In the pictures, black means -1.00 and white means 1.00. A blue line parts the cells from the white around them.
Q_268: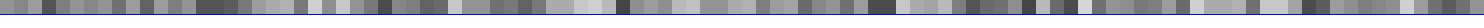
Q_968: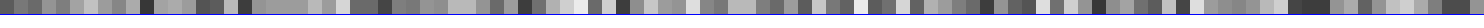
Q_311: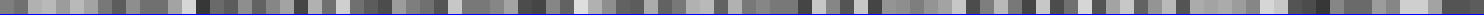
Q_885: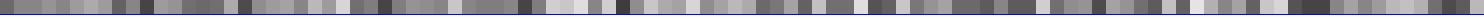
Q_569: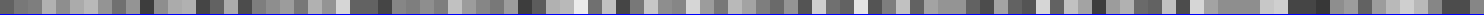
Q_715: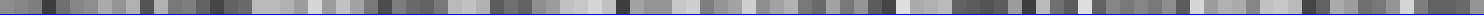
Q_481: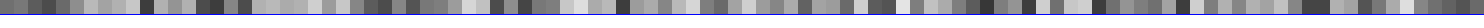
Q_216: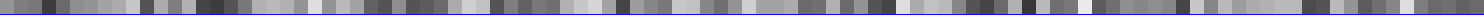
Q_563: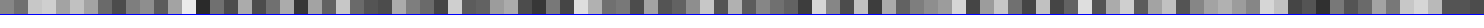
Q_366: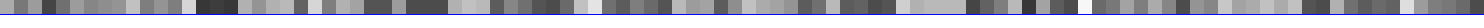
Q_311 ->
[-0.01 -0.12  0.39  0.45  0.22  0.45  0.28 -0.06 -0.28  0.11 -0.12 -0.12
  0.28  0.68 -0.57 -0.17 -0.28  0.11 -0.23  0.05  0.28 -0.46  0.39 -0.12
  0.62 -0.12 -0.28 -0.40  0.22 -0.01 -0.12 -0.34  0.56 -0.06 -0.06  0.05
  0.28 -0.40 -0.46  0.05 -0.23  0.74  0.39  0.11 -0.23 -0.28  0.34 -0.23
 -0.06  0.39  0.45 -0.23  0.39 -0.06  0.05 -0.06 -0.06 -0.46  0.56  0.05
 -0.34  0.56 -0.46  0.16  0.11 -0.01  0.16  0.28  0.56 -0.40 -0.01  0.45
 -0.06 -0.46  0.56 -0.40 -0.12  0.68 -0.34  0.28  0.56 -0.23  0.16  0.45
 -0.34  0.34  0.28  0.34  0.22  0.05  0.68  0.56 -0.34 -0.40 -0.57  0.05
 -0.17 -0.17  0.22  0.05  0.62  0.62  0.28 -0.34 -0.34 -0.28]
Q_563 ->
[ 0.05 -0.12  0.56  0.62  0.28  0.51  0.28 -0.17 -0.40 -0.01  0.11 -0.28
  0.28  0.84 -0.67 -0.12 -0.40  0.34 -0.40 -0.12  0.34 -0.57  0.28 -0.23
  0.56 -0.17 -0.34 -0.40  0.34 -0.01 -0.17 -0.46  0.62 -0.28 -0.23  0.22
  0.34 -0.40 -0.57 -0.06 -0.46  0.74  0.39 -0.12 -0.06 -0.40  0.28 -0.34
 -0.23  0.11  0.56 -0.34  0.39 -0.28  0.05 -0.12 -0.23 -0.52  0.68  0.05
 -0.40  0.51 -0.52  0.34 -0.23 -0.01  0.11  0.22  0.68 -0.46  0.22  0.56
 -0.12 -0.46  0.51 -0.46 -0.23  0.74 -0.34  0.34  0.62 -0.28  0.28  0.51
 -0.34  0.05  0.28  0.39  0.22  0.05  0.68  0.51 -0.46 -0.34 -0.62 -0.06
 -0.34 -0.17  0.28 -0.06  0.56  0.68  0.45 -0.34 -0.34 -0.40]

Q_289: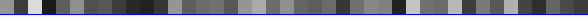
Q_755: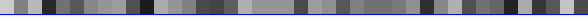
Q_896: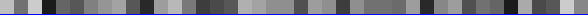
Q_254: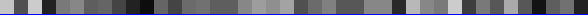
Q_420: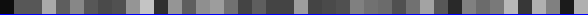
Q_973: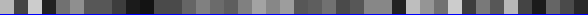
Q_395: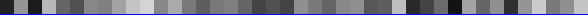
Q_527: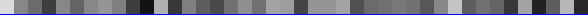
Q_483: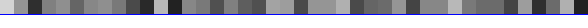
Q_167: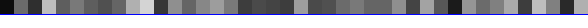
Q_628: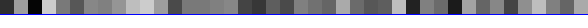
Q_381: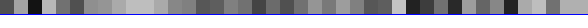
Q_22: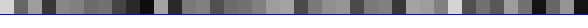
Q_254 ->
[ 0.54 -0.37  0.60 -0.73 -0.05  0.06 -0.26 -0.21 -0.47 -0.73 -0.90 -0.21
 -0.47 -0.16 -0.11 -0.26 -0.26  0.06  0.23  0.12  0.28 -0.37 -0.16  0.00
 -0.32 -0.32  0.06  0.06 -0.68  0.44  0.06 -0.05  0.60 -0.52 -0.05 -0.32
  0.33 -0.32 -0.85 -0.26 -0.11 -0.73]
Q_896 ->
[ 0.49 -0.11  0.60 -0.79 -0.21 -0.32  0.00  0.17  0.28 -0.32 -0.68  0.23
  0.44 -0.05 -0.52 -0.42 -0.32  0.38  0.28  0.12  0.12 -0.37  0.23  0.12
 -0.52  0.12 -0.11 -0.11 -0.16  0.23 -0.68  0.06  0.23 -0.37 -0.11 -0.21
 -0.79  0.33 -0.42 -0.32  0.60  0.06]

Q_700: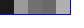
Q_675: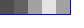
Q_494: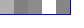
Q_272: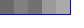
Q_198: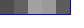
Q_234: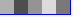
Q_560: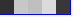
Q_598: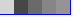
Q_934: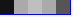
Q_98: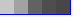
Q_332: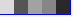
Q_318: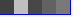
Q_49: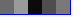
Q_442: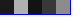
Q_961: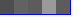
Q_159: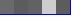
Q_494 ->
[0.38 0.00 0.10 1.00 0.05]
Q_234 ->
[ 0.38 -0.39  0.16  0.72 -0.05]

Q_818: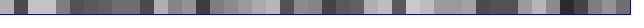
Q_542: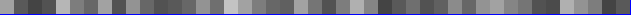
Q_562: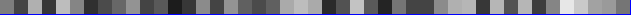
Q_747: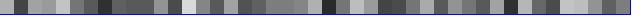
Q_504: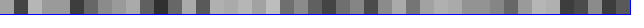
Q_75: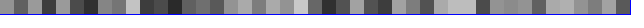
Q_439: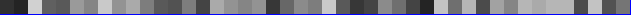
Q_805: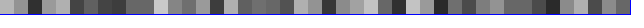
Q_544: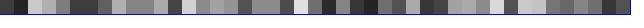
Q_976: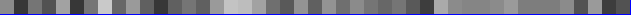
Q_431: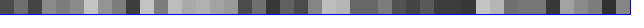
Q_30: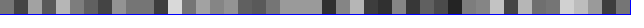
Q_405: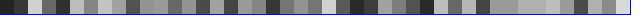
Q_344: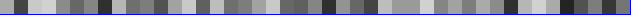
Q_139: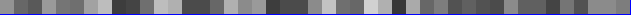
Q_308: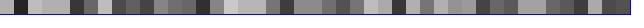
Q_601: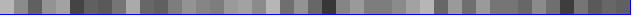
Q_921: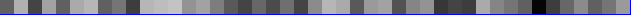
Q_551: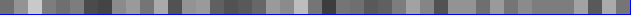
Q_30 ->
[-0.08 -0.47  0.27 -0.30  0.43 -0.02 -0.25 -0.47  0.15 -0.08 -0.08 -0.52
  0.70 -0.08  0.27  0.04  0.15 -0.25 -0.30 -0.08  0.21  0.21  0.21 -0.62
  0.04  0.43 -0.52 -0.62  0.04 -0.57 -0.25 -0.41 -0.72 -0.02  0.04  0.53
 -0.47  0.43 -0.13 -0.08  0.64  0.48  0.21 -0.52 -0.08]
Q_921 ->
[-0.25  0.38 -0.47  0.27 -0.25  0.33  0.43 -0.25 -0.08 -0.52  0.43  0.48
  0.53  0.15  0.27 -0.02 -0.30 -0.47 -0.19 -0.41 -0.13 -0.47  0.09  0.43
  0.33 -0.30  0.21  0.27 -0.36  0.04  0.15 -0.57 -0.47 -0.52  0.33  0.04
 -0.08 -0.25 -0.96 -0.52 -0.19  0.09 -0.25 -0.08  0.21]

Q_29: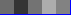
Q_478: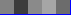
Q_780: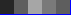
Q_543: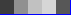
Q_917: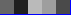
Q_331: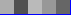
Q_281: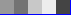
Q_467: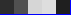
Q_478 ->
[ 0.02 -0.53  0.08  0.30 -0.15]
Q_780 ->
[-0.70 -0.26  0.30 -0.04 -0.26]
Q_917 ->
[-0.20 -0.76  0.46  0.24 -0.42]

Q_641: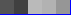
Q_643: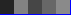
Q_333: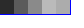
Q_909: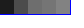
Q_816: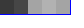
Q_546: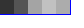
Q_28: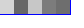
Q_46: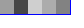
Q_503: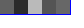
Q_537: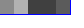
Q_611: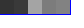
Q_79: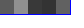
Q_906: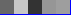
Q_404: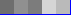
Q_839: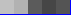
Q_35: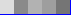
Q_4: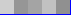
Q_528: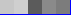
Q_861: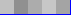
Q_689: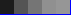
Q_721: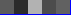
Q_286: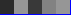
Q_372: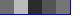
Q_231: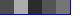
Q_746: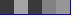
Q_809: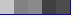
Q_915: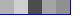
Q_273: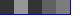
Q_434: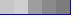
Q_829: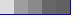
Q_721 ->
[-0.29 -0.66  0.40 -0.40 -0.24]
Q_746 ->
[-0.55  0.29 -0.55  0.02  0.18]

